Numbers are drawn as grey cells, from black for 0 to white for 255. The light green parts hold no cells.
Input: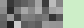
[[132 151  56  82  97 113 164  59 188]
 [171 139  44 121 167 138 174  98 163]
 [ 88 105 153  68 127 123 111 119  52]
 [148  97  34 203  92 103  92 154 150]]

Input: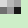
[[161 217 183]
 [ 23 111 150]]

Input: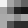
[[ 98 242 165 133]
 [ 20 163 111  33]
 [170 170 172 144]
 [ 44 170  84  46]]

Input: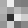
[[124 172 238 128]
 [159 178 154 185]
 [206 165  47 234]
 [135 148 207 108]]

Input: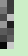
[[ 59 144]
 [ 61 114]
 [189  75]
 [ 31 151]
 [ 79  91]
 [ 95  66]
 [202   8]]

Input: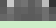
[[ 50  87 202 108 115  94 109 187]
 [ 83  92 116  96  98  92  98 111]
 [ 94 102 108  96  91  91  93 111]]

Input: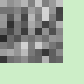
[[194 174 145 159 181 130 201 127 155]
 [ 66 115 115 130 100 159 137 212 148]
 [ 70 153  86 144  69 184 121 211 122]
 [176 148  49 116  90 169 137  68 106]
 [134 104  74 118  59 148  58 145  79]
 [143  41 106  83 127 113 135 112 149]
 [ 98 121 108 150 209 127 202 151 118]
 [137 158 170 149 186 121  97  55  94]
 [102  56 111 122 140 106 100 178  95]]

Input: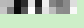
[[221 185 183  14  43 226  26 238 132 112 137]
 [248 197 123   8  85 255  66 227 187 140 138]]
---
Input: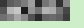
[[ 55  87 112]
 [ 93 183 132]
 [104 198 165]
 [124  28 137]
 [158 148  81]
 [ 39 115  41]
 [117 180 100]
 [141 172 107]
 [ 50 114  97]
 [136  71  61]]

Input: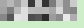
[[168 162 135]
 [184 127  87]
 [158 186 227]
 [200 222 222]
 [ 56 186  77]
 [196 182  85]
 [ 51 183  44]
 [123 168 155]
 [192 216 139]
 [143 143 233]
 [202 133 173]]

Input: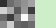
[[ 48 210 105 137]
 [109 170  61 205]
 [128  89 132 103]
 [146 152 248  95]
 [162  61 151 109]]

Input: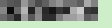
[[104 134 107]
 [ 87  11  81]
 [ 81 104  39]
 [151 180 157]
 [108  34  89]
 [ 76 131 139]
 [ 95  41  46]
 [129  21  46]
 [148  54 124]
 [113  37 157]
 [111 173 159]
 [ 94 203 176]
 [168  57  93]
 [129  49 112]]

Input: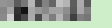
[[148 134 138]
 [143 165 207]
 [ 92  50  43]
 [119  19  73]
 [182 168 171]
 [ 77 151  74]
 [130 138 164]
 [101 163 126]
 [194 163 180]
 [180 142 131]
 [ 93  89  64]
 [171 167 127]
 [ 91 129 118]]

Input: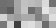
[[111 108 211 120]
 [114  93 165 214]
 [165 164 156  63]
 [193 196 170 215]
 [188 109 170 222]
 [181 135 128 200]
 [218 228 161 108]
 [113 204 222 169]]

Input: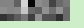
[[131 141  51]
 [132 134  69]
 [ 97 138  92]
 [211 197 118]
 [  7 105  63]
 [141  95 145]
 [131 146  83]
 [ 68 112  81]
 [106 146  48]
 [120 106 106]]

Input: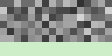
[[ 99 198 160  86 159 171]
 [101  71 132 147  56 172]
 [182 104  82 159 134 131]
 [109  69  92 135 107  71]
 [108 170 155 115 148 141]
 [179  70  86 158 121 151]
 [ 64 119 182  58 155  62]
 [176  97  69 170  90 164]
 [125  72  92 143 162  60]
 [186  72 161 163 133 127]
 [163  54 159 165  79 151]
 [ 50 151 212  79 122 128]
 [ 79 111 161  55 196  64]
 [134  83 107 184 113 177]
 [167  99 109 176  99 145]
 [ 91 206 133  83 162 126]]

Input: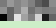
[[122 145   4]
 [152 100 100]
 [133 133 226]
 [147 174 161]
 [128 112 128]
 [ 95 134 211]
 [ 76 123  28]
 [139 126 101]]
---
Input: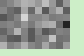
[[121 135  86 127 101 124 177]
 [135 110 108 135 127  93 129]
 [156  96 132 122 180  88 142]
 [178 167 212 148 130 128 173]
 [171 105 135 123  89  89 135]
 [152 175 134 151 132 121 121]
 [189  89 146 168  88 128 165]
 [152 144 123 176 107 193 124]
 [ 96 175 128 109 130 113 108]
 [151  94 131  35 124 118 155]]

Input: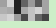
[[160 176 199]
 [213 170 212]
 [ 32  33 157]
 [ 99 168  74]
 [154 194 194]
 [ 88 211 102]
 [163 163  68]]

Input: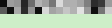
[[ 12  90]
 [157  16]
 [148 168]
 [ 38  43]
 [108 147]
 [179  14]
 [160 215]
 [118 163]
 [218 174]
 [174 197]
 [176 178]
 [164 225]
 [127 153]
 [ 44  15]
 [ 58 117]
 [156 206]]

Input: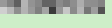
[[153 207]
 [130 184]
 [ 95 142]
 [181 179]
 [147 153]
 [134 127]
 [ 99 164]
 [100  58]
 [138 150]
 [125 198]
 [142 138]
 [173 181]
 [143 118]
 [142 158]
 [131  83]]

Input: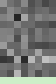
[[149 101 129 103 129 130 155  88  54 112 106]
 [113 136 140 107 127 137 104 159  62 106  83]
 [ 99 119  36 134 100  77 103  98 165 123 181]
 [136 102 166 105 121 147 141 122  42  88  86]
 [ 80  89 105 107  90  96  82 109 184 121 127]
 [ 97 106 133  88 124 121  75 163 118 129  80]
 [ 71 110 117  88 101 106  72 110 192 105 111]
 [ 87  92 124  73 113 113  83 108 177 103  95]]

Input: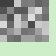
[[ 63  84 139 217 117 192]
 [ 64 136  79 104 148 116]
 [201  89 204 203 175 107]
 [122  88 125 175 114 161]
 [126 186 222  75 121 161]
 [ 99 217 132 204 160 134]
 [109 122 110 195 199 149]]
